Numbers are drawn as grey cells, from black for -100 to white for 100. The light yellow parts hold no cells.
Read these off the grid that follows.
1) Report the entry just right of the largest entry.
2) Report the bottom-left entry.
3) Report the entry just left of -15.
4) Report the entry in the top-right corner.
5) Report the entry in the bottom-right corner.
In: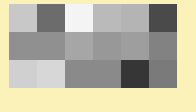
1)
46
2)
63
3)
57
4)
-42
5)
-4

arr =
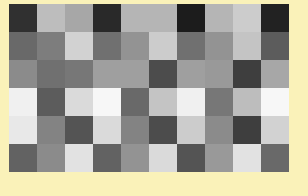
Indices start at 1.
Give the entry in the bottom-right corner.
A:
-18
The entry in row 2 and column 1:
-18
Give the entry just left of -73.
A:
60
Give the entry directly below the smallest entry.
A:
-12
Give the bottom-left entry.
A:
-23
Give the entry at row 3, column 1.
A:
9
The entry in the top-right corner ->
-73
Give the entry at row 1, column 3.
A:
31
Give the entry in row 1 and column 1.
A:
-62
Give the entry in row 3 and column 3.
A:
-7

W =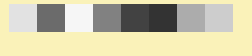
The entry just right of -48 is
-60
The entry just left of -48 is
1
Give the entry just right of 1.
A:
-48

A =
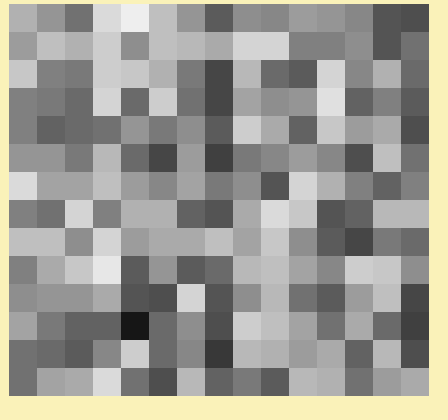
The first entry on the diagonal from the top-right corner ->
-39
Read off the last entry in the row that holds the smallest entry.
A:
-50
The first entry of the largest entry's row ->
39
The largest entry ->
87
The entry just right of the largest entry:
50
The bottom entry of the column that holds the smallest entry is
-11
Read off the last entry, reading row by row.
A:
33
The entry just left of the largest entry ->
71
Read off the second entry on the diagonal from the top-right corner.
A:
-34
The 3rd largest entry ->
76
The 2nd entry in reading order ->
17
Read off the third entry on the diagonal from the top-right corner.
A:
6
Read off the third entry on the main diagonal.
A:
-5
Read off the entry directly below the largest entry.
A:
11
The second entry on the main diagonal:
50
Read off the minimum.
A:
-83
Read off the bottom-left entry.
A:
-11
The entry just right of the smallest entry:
-17
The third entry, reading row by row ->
-11
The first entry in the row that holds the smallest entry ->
28
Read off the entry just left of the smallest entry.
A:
-23
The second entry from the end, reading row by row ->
22
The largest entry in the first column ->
71
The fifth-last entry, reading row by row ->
44
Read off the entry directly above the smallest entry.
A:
-34

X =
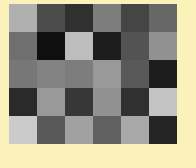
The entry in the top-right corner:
-19
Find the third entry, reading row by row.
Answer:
-62
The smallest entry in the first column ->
-67
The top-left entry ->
38
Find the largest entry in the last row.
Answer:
59
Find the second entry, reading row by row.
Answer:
-40
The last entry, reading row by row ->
-72
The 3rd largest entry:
48
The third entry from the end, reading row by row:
-25

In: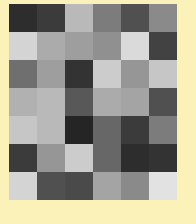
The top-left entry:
-65
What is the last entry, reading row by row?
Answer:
77
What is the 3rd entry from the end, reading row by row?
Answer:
29
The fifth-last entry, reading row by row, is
-37
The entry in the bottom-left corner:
66
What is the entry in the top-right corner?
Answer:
8
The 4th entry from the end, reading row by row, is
-42
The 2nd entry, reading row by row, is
-54
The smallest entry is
-71
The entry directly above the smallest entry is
-31

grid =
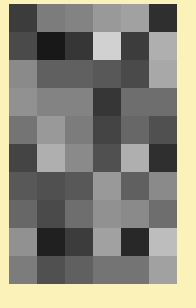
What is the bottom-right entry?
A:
26
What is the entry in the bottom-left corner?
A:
-3
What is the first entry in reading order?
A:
-53
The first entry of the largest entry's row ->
-42
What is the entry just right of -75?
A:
-53
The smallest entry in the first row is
-63
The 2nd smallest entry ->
-75
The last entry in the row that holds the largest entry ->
37
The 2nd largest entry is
48
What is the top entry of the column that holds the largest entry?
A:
20
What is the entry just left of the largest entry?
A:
-58
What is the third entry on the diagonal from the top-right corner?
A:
-31
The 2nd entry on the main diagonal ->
-81
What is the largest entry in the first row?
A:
26
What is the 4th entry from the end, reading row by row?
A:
-25
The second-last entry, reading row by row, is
-9

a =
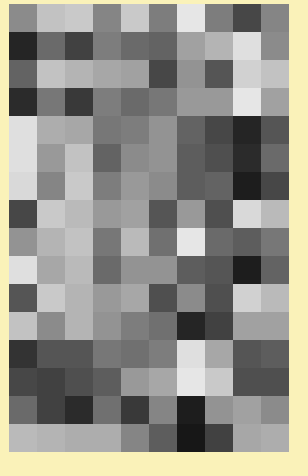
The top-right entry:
4
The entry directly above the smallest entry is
-77
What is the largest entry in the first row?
80
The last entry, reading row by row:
36
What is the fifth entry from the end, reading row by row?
-27
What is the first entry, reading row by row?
9
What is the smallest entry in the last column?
-44
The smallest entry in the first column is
-71
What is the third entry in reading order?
58
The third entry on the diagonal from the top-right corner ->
-33
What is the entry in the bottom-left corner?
46
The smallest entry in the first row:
-44
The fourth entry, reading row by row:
4
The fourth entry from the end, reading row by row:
-82
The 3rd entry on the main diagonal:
41
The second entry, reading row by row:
52
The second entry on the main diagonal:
-17

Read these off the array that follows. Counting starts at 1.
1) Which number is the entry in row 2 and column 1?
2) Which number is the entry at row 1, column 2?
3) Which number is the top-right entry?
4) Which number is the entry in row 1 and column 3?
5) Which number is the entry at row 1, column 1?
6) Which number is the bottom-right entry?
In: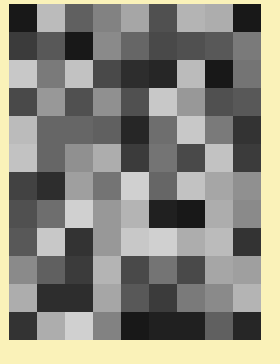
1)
-54
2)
47
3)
-81
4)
-25
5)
-81
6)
-70

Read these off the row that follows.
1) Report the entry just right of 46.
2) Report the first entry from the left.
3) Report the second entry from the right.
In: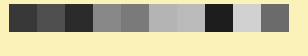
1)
-77
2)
-56
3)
64

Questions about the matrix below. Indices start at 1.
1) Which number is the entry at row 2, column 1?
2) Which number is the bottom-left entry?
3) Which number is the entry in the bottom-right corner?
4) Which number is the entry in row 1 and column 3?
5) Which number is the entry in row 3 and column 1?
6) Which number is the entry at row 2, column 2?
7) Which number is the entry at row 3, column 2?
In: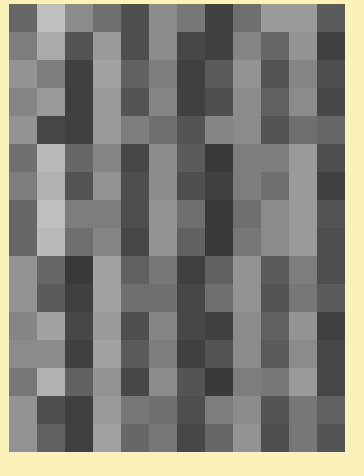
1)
-2
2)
15
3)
-34
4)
9
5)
15
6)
33
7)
-2

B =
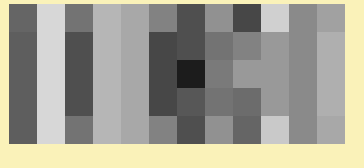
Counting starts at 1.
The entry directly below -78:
-32
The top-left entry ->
-21
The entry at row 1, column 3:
-10
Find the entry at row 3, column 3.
-38
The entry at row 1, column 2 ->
69
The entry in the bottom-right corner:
32
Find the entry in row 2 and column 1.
-26
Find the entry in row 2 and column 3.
-38
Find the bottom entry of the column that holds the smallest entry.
-38
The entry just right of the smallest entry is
-4
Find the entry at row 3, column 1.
-26
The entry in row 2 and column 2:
69
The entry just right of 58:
8
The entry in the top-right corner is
26
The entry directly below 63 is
20
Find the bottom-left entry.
-26
